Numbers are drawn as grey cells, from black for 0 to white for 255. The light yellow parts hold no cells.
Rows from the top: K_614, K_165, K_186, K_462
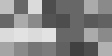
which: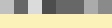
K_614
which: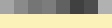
K_462
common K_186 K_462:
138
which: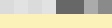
K_186

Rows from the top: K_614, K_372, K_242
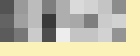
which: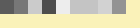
K_242
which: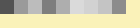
K_614
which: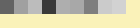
K_372

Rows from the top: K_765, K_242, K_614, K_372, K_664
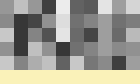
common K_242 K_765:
158
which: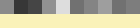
K_242
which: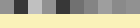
K_372
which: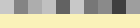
K_664
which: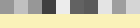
K_765

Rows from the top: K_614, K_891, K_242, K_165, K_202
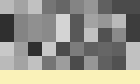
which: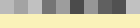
K_202
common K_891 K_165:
47
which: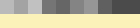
K_614
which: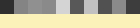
K_242

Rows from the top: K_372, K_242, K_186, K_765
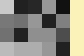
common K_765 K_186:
33
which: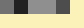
K_186
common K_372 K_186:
33
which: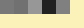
K_242
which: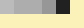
K_765

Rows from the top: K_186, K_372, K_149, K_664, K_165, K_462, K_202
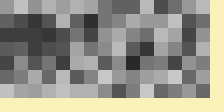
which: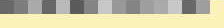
K_462
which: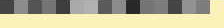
K_165

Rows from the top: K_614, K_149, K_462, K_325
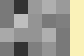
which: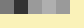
K_614
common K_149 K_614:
121
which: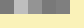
K_149
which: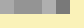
K_462
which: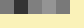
K_325

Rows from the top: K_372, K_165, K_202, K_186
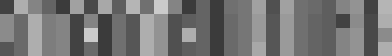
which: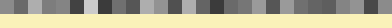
K_202
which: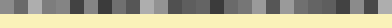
K_165
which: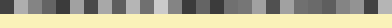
K_372

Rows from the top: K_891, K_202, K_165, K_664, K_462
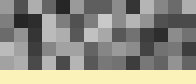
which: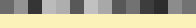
K_165
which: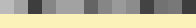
K_664

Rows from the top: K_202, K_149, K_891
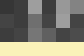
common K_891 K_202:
61
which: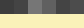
K_891
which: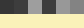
K_202
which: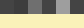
K_149

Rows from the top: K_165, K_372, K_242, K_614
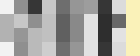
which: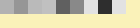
K_242
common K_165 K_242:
150
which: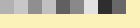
K_372

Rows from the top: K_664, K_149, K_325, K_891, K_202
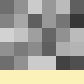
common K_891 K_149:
95
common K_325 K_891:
145
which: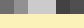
K_202
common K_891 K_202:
145

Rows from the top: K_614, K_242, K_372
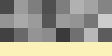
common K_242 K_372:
148
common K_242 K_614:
155

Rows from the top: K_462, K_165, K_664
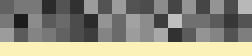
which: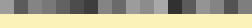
K_664
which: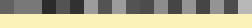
K_462

